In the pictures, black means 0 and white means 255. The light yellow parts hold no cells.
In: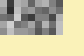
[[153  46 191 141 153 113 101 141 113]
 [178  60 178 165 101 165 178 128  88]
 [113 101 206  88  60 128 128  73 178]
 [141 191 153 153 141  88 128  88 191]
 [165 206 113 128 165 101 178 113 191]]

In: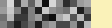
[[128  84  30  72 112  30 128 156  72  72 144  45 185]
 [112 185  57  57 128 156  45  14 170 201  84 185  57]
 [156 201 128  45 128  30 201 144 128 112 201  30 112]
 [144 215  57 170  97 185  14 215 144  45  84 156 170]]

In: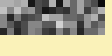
[[134  38 119  62  76  90 193 164 164 105 105  90 149 177  76]
 [134  90  50  76 134 134  90  90 209 149 149  50 149  90 119]
 [ 38 119  38  76 134 119  62  50 134  76 134  38 105 105 149]
 [193 134 193 134 149  76  23  38  62  50 105 164  62 119 177]
 [177 177 164 177  23  76  62 177  23 164 105 164 105  76  11]]

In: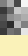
[[ 72  44 186 128]
 [ 58 101 200 186]
 [ 58 114 101 229]
 [ 85 143 157 173]
 [128 173  72 245]]

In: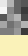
[[166 113 137 179]
 [125 125 152  58]
 [246 137 100  58]
 [ 86 152 179  73]
 [232 179 100  86]]

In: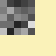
[[191  36 138 167  81]
 [138  65  49  65  81]
 [152  95 138 125  81]
 [110 110  36  65 219]
 [125 167 110  95 110]]

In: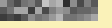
[[ 60  74  60  88 141 115 127 153 182 115 115 127 141 166]
 [153 102  74 115 127  88 196 166 182  46 141  74 127  88]
 [ 88 115 166 166  60 166  74 127 153 141  88 102 102 115]]

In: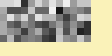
[[170  79  79  91 197 103 103 240  22 130 144 130 103]
 [170 103  79 144 118  79  63 118 156  91 144 103  49]
 [170 144 130  63 130 170  91  63 182  79 156  34  49]
 [103 182  79 118 130 118  63  49 197 144 130 197 130]
 [212 212 225  49 156 212 170 225 182 240 156 197 197]
 [156 225 156 212 118 225 182 182 118  63 118 212 197]]
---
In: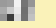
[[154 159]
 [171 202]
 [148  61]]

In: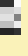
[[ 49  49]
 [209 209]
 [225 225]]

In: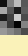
[[ 15 128]
 [168  87]
 [ 28  65]]

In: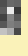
[[ 79 105]
 [ 93 234]
 [ 66 132]]

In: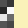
[[ 80  54]
 [ 39 250]
 [231 107]]

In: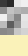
[[ 58  42]
 [140 194]
 [240 178]]

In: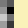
[[121  86]
 [150   4]
 [201 112]]
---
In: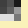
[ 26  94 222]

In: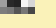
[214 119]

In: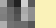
[ 89 169  84 115]

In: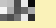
[ 11 107 115]

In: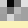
[225 187 214]

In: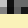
[105  95]

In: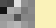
[133 122  83 174]

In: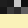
[15 43]

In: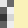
[105  97]
